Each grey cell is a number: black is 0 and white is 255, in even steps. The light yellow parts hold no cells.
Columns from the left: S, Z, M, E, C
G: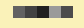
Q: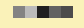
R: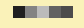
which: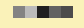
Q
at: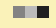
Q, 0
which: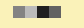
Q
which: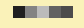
R
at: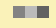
R, 1

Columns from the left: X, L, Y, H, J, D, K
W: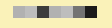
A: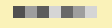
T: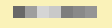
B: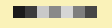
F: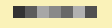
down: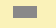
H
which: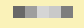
T
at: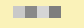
B, 2
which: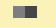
B
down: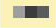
L
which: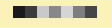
B

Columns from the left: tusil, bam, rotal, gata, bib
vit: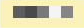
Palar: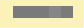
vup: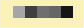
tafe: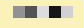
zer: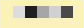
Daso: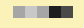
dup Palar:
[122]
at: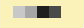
Daso, 1
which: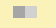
zer
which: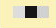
tafe
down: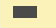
bib

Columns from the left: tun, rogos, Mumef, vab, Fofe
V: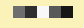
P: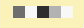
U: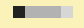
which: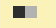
P
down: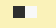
rogos
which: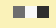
P
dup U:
[178]

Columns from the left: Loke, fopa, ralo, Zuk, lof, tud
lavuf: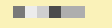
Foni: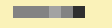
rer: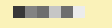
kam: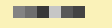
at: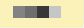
kam, 0
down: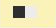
tud
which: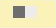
rer
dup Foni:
[131]
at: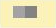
Foni, 3
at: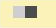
lavuf, 2
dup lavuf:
[174]

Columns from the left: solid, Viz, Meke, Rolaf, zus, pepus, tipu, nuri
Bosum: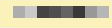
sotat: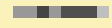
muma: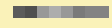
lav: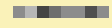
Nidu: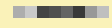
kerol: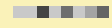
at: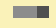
lav, 4
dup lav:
[140]
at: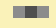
lav, 5
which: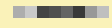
Nidu
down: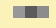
solid
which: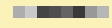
Bosum
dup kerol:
[201]

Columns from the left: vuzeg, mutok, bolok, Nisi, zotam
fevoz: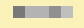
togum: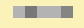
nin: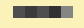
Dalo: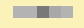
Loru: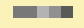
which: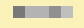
fevoz
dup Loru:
[120]
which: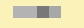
Dalo
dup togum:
[179]
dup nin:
[79]
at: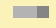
togum, 2

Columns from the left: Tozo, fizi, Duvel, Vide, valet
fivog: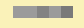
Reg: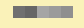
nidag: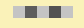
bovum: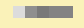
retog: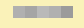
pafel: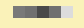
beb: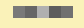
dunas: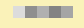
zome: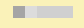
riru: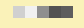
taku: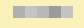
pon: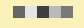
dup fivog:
[155]
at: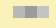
taku, 2
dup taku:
[196]
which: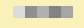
dunas
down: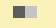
valet
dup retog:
[176]
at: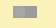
Reg, 2

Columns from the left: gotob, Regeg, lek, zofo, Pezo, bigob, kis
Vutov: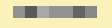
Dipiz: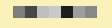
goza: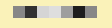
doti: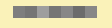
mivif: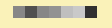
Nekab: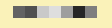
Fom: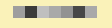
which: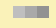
Fom
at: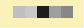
Dipiz, 2
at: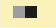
goza, 4

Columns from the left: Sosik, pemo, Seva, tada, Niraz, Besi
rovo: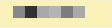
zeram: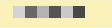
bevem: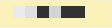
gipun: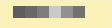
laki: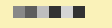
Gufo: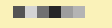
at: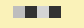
laki, 2
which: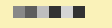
laki
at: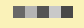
zeram, 1
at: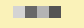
zeram, 0

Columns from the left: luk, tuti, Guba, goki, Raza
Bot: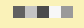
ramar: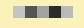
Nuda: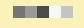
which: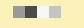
Nuda
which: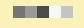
Nuda
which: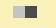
Bot
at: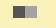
ramar, 1

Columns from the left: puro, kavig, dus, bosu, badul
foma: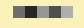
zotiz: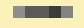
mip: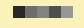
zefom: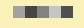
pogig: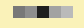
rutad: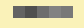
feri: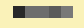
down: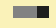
dus
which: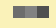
mip
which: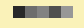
mip
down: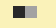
puro
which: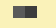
zotiz
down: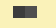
bosu

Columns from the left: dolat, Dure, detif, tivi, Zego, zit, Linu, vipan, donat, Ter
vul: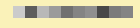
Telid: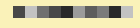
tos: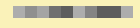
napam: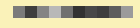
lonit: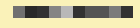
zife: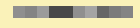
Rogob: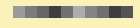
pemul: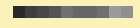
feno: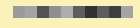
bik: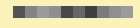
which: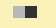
lonit
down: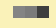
Dure
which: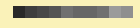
pemul
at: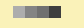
Rogob, 5
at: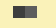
napam, 7
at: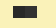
lonit, 1
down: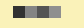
Ter

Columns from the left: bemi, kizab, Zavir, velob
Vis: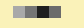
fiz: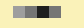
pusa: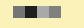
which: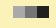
Vis
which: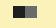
Vis
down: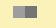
bemi
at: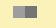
fiz, 0

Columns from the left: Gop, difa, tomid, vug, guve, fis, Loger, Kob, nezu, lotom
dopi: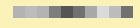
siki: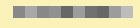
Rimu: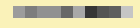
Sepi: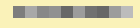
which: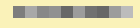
Sepi
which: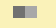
dopi
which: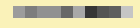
Rimu

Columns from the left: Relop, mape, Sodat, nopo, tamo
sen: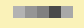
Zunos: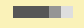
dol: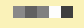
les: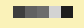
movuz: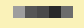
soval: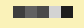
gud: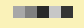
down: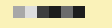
tamo
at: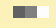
dol, 1
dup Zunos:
[86]
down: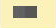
mape
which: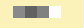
dol

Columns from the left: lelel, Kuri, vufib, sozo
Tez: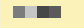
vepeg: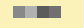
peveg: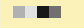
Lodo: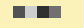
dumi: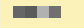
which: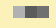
vepeg
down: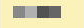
lelel
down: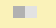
Kuri

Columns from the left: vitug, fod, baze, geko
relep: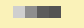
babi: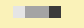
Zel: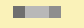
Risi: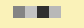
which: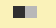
Risi
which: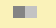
Risi
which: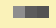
relep
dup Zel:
[184]

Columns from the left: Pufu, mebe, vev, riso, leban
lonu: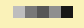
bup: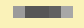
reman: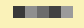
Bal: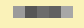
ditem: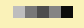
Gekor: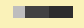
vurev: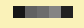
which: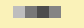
ditem
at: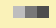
ditem, 0
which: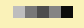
ditem
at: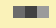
reman, 2
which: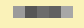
Bal
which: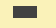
Gekor

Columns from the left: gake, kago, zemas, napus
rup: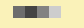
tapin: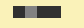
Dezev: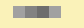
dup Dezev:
[161]
